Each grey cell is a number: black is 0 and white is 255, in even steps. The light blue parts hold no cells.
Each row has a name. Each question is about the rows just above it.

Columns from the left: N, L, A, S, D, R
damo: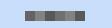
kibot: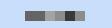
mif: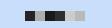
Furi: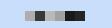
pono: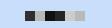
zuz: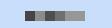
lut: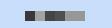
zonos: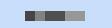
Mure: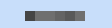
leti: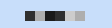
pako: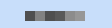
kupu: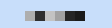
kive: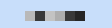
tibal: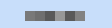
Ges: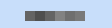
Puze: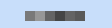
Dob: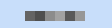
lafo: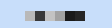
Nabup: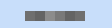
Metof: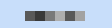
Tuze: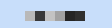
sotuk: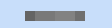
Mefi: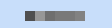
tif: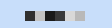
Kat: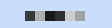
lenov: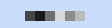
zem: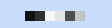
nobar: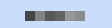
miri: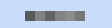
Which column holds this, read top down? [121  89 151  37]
R
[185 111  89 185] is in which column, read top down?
N
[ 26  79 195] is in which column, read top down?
A

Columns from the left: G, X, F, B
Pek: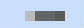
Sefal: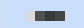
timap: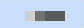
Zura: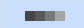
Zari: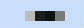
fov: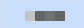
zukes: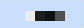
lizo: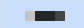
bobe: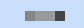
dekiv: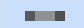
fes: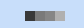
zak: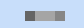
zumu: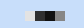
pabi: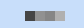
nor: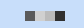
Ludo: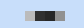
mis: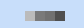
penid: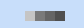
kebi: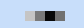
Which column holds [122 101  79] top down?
B
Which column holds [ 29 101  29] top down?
X
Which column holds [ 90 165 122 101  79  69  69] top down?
B
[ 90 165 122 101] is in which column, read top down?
B
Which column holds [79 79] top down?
B
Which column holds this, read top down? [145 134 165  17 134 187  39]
F

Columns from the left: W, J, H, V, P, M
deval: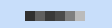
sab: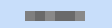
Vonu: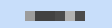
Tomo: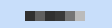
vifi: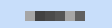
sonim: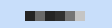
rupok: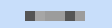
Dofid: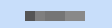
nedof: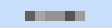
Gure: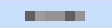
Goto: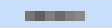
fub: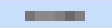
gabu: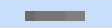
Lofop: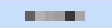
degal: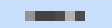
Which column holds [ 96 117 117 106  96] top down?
W
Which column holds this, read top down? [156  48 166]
W

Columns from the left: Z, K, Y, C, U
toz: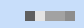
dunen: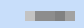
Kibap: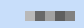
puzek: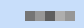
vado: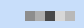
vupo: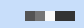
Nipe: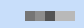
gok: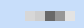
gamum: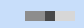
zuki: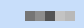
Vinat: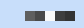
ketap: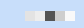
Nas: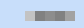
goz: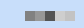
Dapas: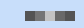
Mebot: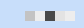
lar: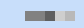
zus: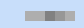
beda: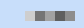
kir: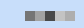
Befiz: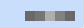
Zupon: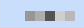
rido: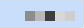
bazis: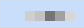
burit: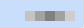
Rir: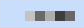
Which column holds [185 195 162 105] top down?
K
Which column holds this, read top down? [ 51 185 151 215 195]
C
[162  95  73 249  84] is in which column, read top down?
Y
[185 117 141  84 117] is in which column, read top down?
Z
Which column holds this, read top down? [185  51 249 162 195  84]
U

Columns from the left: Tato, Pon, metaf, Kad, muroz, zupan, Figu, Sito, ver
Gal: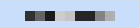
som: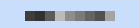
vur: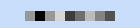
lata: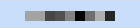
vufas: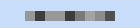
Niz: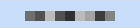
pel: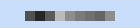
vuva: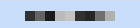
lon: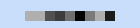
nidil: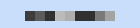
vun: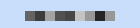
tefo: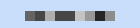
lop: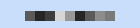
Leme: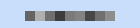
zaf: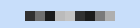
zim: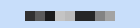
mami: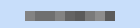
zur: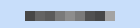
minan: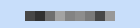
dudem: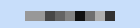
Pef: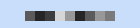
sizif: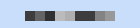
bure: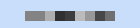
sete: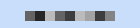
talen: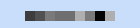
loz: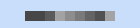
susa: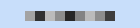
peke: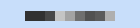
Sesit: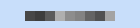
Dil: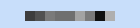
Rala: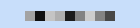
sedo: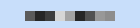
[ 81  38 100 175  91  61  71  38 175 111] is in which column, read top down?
Pon
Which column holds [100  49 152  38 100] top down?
Pon

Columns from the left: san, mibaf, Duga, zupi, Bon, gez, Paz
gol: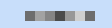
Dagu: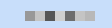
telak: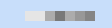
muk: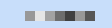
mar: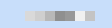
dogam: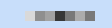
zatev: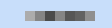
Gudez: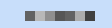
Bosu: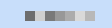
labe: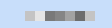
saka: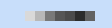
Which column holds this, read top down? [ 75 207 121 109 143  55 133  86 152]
zupi
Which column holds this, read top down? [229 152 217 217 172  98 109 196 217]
san
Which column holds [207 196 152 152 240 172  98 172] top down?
gez
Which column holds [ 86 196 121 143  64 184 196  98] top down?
Paz

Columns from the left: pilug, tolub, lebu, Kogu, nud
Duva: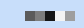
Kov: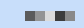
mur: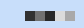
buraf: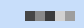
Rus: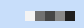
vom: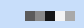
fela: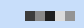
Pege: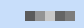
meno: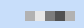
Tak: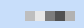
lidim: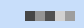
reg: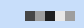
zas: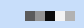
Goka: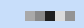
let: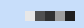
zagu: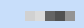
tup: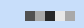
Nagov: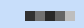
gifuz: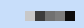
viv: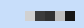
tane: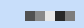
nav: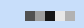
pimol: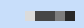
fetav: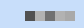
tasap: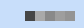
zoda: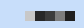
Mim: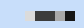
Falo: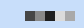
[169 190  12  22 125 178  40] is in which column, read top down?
nud
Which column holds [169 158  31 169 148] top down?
nud

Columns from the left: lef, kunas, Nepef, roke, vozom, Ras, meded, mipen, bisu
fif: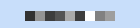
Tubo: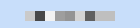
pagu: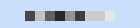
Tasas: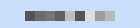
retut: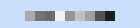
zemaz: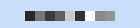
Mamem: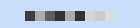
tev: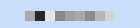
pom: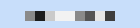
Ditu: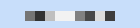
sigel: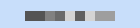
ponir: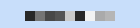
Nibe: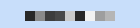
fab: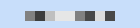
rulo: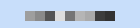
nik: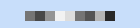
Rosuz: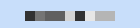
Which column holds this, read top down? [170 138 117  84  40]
lef
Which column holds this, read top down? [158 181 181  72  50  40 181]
bisu
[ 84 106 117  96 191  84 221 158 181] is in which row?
Tasas
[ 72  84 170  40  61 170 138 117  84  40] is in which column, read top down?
lef
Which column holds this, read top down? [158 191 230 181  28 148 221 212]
bisu
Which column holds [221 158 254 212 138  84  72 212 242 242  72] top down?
meded

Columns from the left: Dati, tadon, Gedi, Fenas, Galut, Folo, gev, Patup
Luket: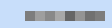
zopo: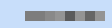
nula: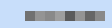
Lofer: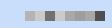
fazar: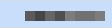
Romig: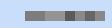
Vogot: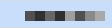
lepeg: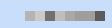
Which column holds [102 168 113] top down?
gev
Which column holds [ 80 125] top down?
Patup
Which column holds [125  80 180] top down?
Dati
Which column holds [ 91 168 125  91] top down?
Galut
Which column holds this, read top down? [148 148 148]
Folo
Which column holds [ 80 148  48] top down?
Fenas

